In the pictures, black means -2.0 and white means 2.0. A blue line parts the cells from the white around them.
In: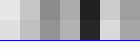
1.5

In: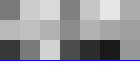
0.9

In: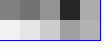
1.8

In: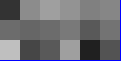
-0.3

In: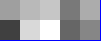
-1.0

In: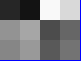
0.3

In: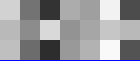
0.9

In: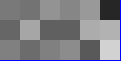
-0.4
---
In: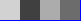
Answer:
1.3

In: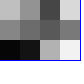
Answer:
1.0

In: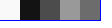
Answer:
1.9

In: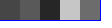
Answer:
-0.9

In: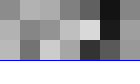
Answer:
0.2

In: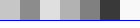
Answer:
1.1

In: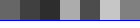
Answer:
-0.4

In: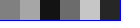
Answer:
0.0
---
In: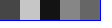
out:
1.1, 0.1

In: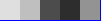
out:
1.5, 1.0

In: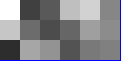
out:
2.0, 1.3

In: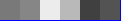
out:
1.7, 0.9

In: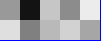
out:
1.7, 1.5

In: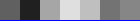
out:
1.5, 1.0

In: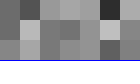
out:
1.0, 0.9

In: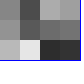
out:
1.6, 0.9

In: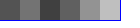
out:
1.0, 0.3

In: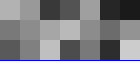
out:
1.2, 1.0
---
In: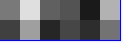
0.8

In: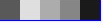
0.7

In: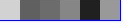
0.4

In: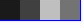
-0.2

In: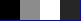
0.2

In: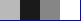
0.9

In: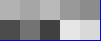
1.4

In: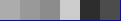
0.7

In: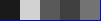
-0.2
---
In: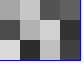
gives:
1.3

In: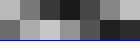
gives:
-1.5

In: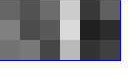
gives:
-1.5

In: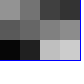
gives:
0.0

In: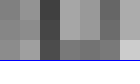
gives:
-0.3

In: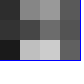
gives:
-0.3

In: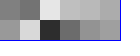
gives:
0.3

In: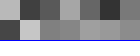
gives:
0.4

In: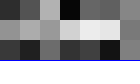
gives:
1.6
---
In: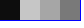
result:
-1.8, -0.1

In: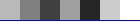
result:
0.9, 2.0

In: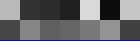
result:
0.9, -1.0

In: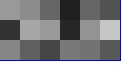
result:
0.4, -0.6

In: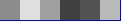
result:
0.2, 0.9

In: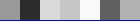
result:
0.4, 0.8

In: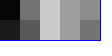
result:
-1.9, -0.2

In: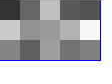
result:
-1.2, 0.0
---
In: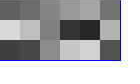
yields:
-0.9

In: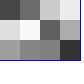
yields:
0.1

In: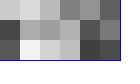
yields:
1.8

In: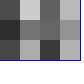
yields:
0.7

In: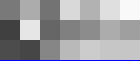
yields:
-0.9

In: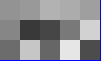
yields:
1.1

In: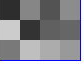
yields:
1.0
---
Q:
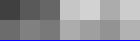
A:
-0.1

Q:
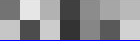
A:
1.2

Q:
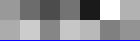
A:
0.1

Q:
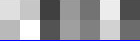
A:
-0.7

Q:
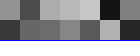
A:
-0.3

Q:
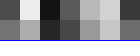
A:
-1.4

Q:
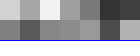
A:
0.1

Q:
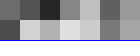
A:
0.8
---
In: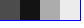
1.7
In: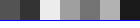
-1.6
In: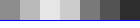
-1.3
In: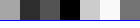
-0.2
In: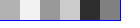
0.0
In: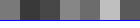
-0.6
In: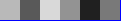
-0.1
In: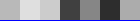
0.7
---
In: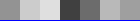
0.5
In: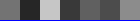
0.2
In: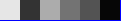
-1.9
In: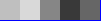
-0.4
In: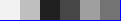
-0.2
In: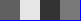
-0.1
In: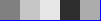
0.7
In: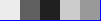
0.4
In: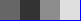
1.5
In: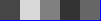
-0.4
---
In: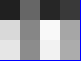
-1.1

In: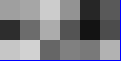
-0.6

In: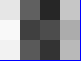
1.1

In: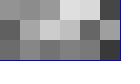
-0.9

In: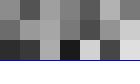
-0.1

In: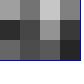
0.0

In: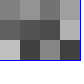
0.5

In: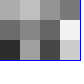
-0.1

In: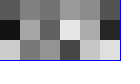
-0.7

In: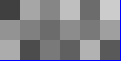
1.2
